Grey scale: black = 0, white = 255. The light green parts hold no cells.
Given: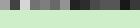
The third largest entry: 148
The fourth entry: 114
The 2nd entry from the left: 66
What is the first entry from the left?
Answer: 160
